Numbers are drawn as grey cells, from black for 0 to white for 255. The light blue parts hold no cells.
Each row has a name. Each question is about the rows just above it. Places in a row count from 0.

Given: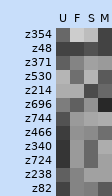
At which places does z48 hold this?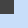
0 1 3
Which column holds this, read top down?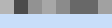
S
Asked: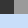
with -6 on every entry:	47; 148
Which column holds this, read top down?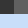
U
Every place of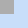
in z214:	0 1
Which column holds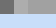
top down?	M
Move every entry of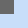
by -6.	98

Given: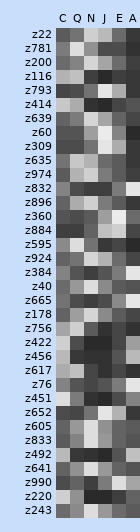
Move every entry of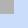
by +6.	184
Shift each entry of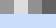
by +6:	158; 227; 151; 105
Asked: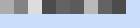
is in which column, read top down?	C
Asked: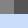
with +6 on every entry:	137; 90
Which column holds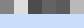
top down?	C
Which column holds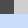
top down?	C

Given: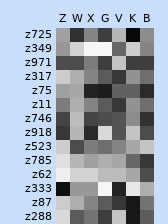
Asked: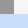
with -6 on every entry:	146; 240
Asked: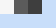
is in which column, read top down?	G
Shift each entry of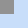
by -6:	140
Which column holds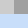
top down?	Z
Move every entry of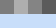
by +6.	130; 180; 138; 97
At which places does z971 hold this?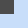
0 1
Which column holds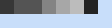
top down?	V

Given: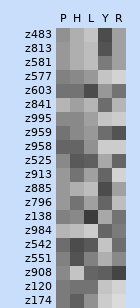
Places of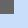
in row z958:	0 1
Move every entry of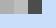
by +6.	181; 195; 82
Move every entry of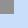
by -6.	139
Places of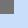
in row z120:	1 2

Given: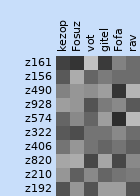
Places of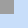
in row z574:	3
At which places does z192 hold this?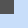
0 2 5
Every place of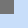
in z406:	0 2 4
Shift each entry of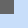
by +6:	107
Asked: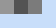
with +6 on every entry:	156; 89; 129
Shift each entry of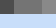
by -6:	71; 110; 110; 131

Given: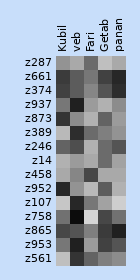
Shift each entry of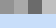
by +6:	153; 175; 113; 197
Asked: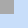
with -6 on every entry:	163
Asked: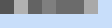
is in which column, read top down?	Getab
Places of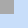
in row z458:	0 3 4

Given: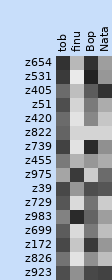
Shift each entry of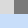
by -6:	212; 116
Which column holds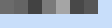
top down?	tob
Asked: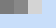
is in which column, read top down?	Bop
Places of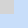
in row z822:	1 2 3
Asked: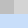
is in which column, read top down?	finu
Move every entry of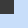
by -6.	52

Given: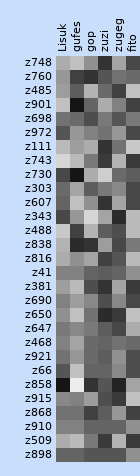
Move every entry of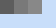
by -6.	87; 115; 130
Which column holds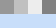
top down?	gufes
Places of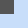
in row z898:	2 3 4
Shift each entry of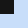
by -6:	15
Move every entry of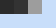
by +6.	49; 57; 163
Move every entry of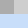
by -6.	166; 200

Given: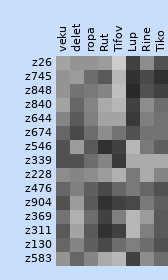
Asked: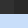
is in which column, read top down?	Lup
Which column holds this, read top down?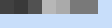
Lup
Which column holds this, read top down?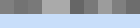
Rine
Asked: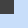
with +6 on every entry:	71
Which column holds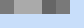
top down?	Rine

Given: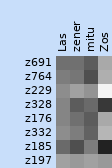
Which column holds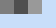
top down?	zener
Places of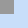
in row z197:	1 3

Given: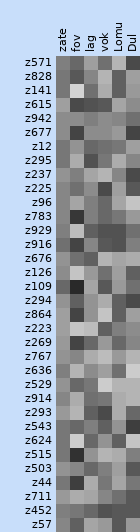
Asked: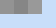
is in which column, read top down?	zate
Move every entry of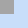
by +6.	171
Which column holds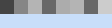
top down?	fov
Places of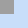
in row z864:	0 5
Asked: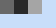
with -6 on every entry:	98; 35; 159
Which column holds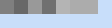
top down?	Lomu

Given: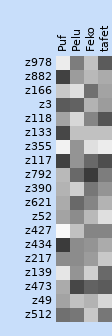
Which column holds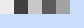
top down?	Puf
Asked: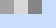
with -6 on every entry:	157; 209; 127
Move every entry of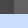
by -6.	65; 92
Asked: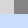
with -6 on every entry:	209; 127
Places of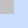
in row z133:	1 2 3
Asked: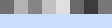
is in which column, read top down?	Feko

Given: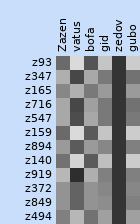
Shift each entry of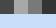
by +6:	77; 174; 127; 58
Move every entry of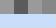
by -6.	148; 85; 148; 129
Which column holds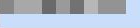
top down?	Zazen
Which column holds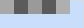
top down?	bofa
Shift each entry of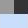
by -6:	148; 46

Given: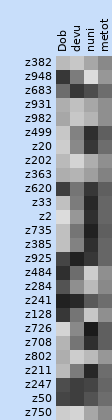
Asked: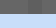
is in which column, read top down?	metot
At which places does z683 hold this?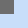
0 3
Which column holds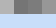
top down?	devu

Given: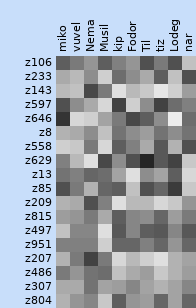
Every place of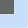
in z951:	4 5 7 9
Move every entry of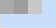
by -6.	164; 151; 194
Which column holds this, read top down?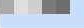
Musil
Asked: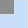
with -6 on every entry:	135

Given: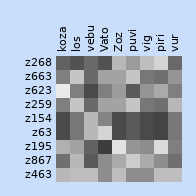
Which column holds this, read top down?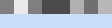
koza
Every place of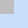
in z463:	1 2 4 7 8
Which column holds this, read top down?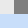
koza
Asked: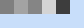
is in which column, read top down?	Vato
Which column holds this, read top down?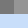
vig
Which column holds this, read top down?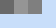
vur
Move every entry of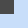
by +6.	80

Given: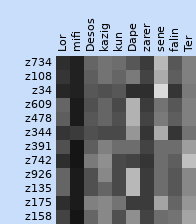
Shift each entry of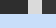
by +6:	52; 52; 224; 59
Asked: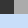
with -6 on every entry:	47; 165
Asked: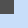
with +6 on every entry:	86
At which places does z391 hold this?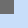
4 5 7 8
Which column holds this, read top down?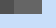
kazig

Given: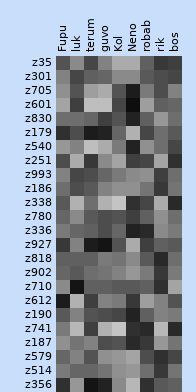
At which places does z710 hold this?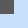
4 5
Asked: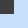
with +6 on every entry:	69
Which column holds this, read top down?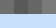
Fupu
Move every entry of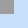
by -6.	152
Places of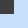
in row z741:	2

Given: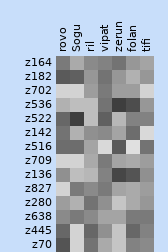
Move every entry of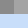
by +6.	144; 170
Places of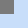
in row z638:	1 5 6
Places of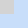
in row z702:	0 1 6
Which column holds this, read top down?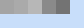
ril
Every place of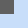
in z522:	3
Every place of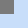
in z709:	3
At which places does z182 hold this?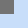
3

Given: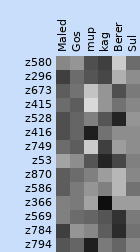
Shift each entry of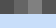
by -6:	73; 95; 122; 79
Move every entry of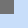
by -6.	108
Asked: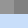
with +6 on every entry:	155; 134
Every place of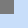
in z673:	5
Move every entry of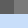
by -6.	87; 116

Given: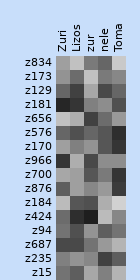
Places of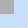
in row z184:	3
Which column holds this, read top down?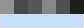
zur
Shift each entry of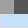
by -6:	153; 80
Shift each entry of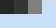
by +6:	44; 59; 134

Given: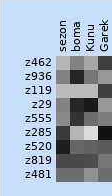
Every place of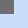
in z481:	0 1 3
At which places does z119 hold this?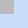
0 1 2
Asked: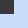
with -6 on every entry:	52

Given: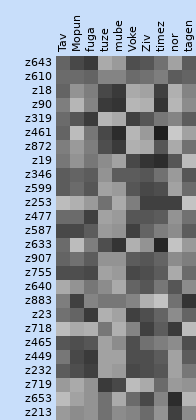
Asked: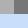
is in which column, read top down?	tuze
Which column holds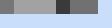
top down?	tuze
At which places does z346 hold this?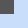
6 9
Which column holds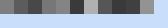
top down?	fuga

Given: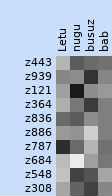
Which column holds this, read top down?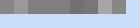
bab
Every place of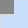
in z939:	0 3
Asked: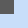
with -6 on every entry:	85
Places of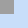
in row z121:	0

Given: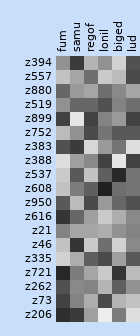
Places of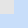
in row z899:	1
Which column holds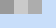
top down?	lonil
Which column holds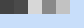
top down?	regof

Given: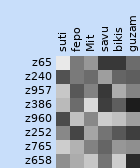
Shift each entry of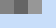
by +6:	136; 107; 157
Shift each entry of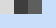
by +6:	224; 68; 100
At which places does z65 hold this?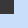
3 4
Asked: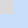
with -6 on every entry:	212
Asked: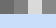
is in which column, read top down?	Mit
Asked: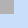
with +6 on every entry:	184
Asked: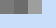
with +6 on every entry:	128; 114; 164

